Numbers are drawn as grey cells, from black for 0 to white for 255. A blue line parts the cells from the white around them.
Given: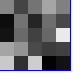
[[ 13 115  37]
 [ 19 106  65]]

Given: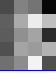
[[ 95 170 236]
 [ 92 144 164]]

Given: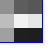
[[189 242 230]
 [160  31  30]]

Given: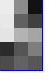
[[232  97  64]
 [228 179 165]]

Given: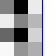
[[237 132 183]
 [102   2 211]]

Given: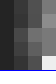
[[ 36  53  79]
 [ 36  72 112]]

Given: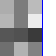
[[182 124 236]
 [ 86  81  58]]

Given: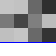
[[121  69 127]
 [191 197 105]]
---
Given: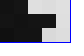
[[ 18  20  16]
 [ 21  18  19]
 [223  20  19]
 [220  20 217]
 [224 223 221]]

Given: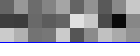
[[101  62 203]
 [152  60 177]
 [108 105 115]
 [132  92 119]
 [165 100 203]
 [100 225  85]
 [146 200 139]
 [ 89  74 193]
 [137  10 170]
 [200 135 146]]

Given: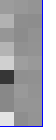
[[156 178 150 180 208  54 136 136 228]
 [152 142 140 145 158 144 153 149 142]
 [148 141 146 147 153 145 147 149 148]]

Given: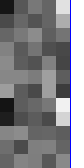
[[ 22  74 102 130 139 135 157  20  30 134 110 100]
 [ 87 103 121  90  93 135  92  93  78 140  75 132]
 [120  83 140 116  82 124  73 104  92 100 127 126]
 [101 101  95  79 129 159 159 120  74 102 129  88]
 [225 173 116  72  69  93  60 241 212  93 100 137]]

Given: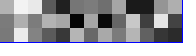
[[178 123 121]
 [243 175 235]
 [233 124 131]
 [ 90 179  91]
 [ 32 167  56]
 [118   4 181]
 [124 165 104]
 [111   9 169]
 [166 102 123]
 [ 26 200 181]
 [ 27  63  97]
 [149 229  54]
 [175  67  43]]

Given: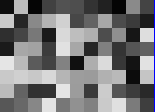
[[ 14 202  47  26 229 201 187  87]
 [188  37  69 167 186 208  99 104]
 [  5 137 120 162  91 200  49 135]
 [ 65 179  25  60  66 216  50 227]
 [ 82 209 217 225 130 181 229 119]
 [ 78  71 190 167  16 157 156 145]
 [ 51  99 176  38 174 155  58 129]
 [ 33 167  77 128 219 177 204 202]
 [  4  76 143  52  55 185  84 224]
 [138  59  22  85  19  12  60 123]
 [ 68  27 222  97 226 197  41  62]]
